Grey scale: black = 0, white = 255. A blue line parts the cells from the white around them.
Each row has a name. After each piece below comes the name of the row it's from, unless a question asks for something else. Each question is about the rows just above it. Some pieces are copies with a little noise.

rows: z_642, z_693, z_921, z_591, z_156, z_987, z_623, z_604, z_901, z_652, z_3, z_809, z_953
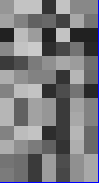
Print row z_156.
[ 58  77 123 144 168 156 110]
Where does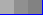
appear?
z_987
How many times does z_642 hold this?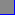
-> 2
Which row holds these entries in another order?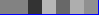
z_987
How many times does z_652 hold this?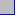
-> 1
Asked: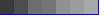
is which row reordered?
z_809

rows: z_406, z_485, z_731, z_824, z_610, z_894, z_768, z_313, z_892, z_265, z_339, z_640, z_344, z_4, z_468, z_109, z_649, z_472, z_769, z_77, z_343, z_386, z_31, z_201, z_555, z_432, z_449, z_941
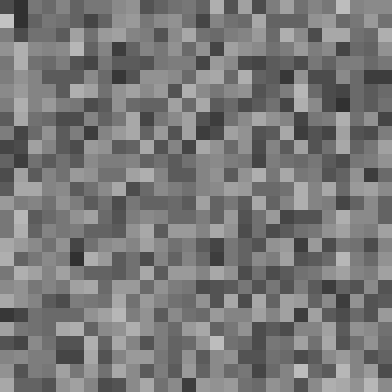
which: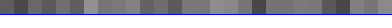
z_640
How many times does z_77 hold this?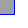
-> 4
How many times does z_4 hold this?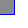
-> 5

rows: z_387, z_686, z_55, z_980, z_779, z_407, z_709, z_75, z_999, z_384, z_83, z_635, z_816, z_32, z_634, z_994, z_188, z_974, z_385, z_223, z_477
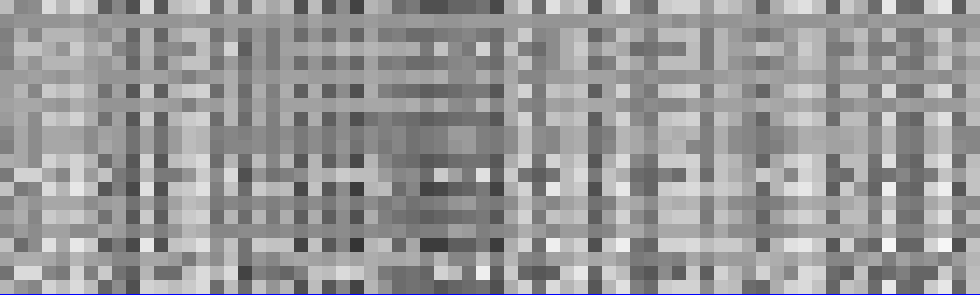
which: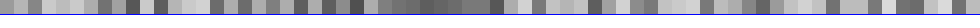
z_709
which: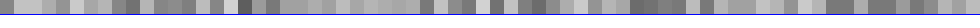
z_980
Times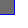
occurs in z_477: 9
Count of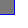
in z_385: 2
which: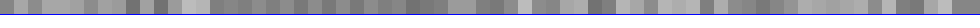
z_384

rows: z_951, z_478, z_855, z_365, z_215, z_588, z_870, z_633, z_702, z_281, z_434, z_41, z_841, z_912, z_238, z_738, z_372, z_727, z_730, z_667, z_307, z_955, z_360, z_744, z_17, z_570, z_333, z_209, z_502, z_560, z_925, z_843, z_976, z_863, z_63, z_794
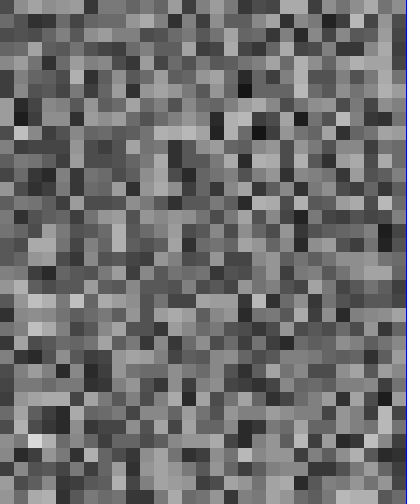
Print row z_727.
[ 88  76 170 170 115  69 128 101 176  94  82  94 163  49 107 115 101 163
 149 101 136  42 142 156  82  62 115  35  82]
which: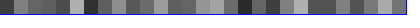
z_588
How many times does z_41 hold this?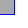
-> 5
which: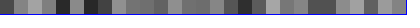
z_333

